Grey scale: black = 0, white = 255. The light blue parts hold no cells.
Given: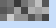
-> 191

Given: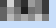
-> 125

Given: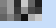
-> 99

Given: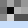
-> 107

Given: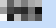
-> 168

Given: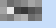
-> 165
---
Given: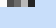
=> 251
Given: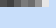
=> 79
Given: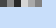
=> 70
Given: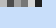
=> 187
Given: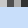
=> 200
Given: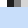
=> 253
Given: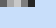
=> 97
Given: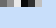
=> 107
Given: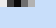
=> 236
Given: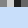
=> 131
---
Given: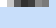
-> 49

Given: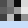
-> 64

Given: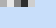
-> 231

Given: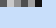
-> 146

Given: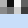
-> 137

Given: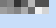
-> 172
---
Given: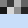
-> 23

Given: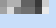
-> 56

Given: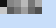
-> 19

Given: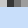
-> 54

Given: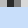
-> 42

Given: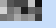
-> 16

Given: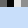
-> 6

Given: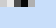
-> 7

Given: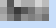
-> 58

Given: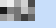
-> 26
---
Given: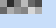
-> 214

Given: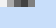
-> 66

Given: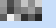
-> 92

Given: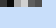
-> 95

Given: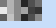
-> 80

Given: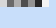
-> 39

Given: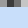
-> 112

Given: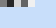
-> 99
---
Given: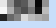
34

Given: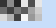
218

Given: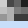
150

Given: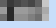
111

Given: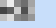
193

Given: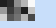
209

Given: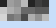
213

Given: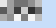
173

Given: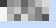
244
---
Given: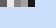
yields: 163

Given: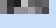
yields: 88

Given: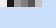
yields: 87

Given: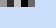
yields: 5

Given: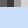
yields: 156

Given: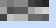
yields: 52

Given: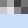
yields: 60

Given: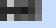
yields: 65

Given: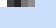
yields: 116

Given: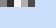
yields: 176
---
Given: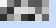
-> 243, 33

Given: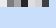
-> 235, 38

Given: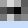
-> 216, 3

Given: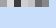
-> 219, 60

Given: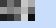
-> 212, 15

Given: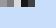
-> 218, 23

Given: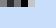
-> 197, 4
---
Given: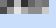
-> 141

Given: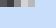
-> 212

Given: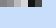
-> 21

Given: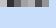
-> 80

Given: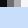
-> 177

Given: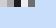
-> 237

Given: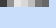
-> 119

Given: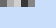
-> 55

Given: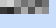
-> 170
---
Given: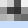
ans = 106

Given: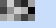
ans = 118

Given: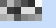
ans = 160

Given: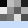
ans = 78

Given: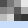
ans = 53

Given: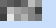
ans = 118

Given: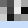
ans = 152

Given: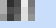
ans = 148

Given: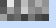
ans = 64
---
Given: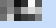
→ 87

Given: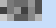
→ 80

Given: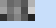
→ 178

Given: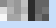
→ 100

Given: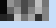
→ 117

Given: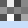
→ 135
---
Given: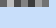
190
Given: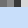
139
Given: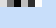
118
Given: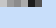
156
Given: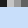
197
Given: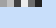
193
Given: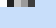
34
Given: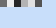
238
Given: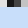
23
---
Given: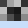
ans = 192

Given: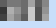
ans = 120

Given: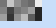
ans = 144

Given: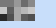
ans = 152

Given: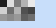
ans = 124

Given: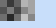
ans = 98

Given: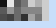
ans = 90

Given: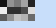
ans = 121
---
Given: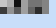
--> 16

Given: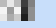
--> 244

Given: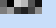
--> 210

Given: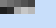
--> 97

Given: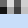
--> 89

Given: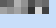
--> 177

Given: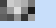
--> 220

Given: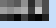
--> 159
